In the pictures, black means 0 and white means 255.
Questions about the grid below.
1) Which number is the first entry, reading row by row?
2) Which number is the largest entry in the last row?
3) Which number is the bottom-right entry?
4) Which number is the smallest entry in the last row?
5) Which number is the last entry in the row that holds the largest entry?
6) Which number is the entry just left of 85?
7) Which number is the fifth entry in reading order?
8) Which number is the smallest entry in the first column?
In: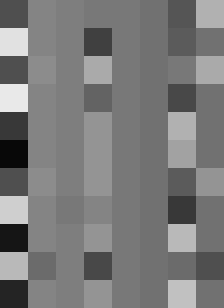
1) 79
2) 193
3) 113
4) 36
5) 113
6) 113
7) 120
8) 8

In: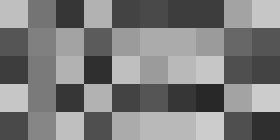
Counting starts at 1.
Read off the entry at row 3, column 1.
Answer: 61
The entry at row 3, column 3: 178
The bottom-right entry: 47
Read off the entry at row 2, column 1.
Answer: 85
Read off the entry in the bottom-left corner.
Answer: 73
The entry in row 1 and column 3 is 54
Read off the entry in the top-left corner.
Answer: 191
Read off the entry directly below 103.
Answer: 79
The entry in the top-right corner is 198
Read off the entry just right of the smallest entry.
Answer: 163
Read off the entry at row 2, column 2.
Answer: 128
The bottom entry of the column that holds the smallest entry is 204
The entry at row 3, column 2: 122
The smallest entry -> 40

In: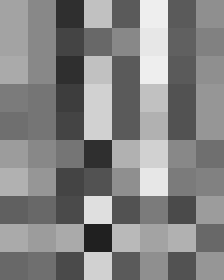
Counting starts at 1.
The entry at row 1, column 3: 47
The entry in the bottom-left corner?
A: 104
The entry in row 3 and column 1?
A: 170
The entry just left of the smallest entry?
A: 170
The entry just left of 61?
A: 117
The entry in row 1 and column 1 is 163
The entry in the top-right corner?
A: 143
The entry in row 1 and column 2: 136
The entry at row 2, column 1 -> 163
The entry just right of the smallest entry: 185
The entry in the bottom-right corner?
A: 150
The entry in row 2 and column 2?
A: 136
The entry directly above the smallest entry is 223
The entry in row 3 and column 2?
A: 136
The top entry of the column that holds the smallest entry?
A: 193

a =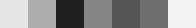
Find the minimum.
31
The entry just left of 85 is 133
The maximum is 243

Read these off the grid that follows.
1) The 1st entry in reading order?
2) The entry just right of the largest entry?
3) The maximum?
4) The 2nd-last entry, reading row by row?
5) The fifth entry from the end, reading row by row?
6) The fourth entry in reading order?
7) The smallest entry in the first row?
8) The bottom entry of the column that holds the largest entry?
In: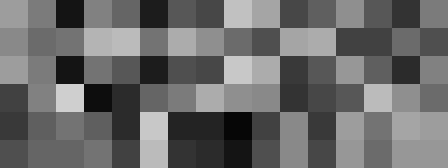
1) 157
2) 13
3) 207
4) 151
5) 71
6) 129
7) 20
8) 101

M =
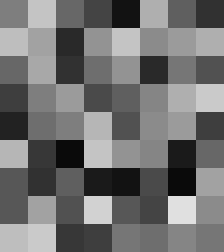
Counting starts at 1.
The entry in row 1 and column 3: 103
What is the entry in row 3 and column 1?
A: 103
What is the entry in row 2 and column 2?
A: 162
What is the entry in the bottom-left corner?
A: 190
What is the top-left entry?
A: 126
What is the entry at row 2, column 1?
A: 190
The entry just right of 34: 110
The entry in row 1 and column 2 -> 196
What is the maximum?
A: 224
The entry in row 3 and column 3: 49

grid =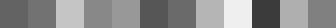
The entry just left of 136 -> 197
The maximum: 239
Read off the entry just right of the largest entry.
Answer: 59

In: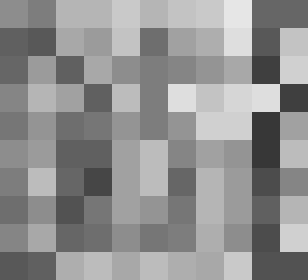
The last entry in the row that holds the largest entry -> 102
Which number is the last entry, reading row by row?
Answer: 82
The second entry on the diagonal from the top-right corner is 88
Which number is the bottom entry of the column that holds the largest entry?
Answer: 201
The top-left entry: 141
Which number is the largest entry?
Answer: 230
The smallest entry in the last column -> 63
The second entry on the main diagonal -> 88
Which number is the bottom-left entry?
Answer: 88
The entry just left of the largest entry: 201
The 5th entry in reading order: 201
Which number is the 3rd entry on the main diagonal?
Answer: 96
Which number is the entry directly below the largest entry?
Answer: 222
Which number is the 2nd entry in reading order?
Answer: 125
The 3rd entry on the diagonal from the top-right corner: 168

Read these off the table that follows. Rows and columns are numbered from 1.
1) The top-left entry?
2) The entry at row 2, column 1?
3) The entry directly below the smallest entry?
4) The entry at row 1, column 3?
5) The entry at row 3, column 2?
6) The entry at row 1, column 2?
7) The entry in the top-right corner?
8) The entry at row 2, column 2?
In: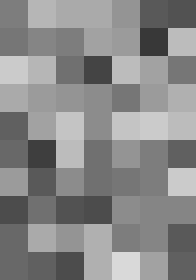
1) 125
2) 118
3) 162
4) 170
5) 182
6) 182
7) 82
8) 133

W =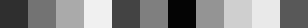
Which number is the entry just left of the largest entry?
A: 170
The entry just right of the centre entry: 4

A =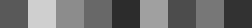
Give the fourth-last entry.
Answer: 160
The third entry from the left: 140
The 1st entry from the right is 50
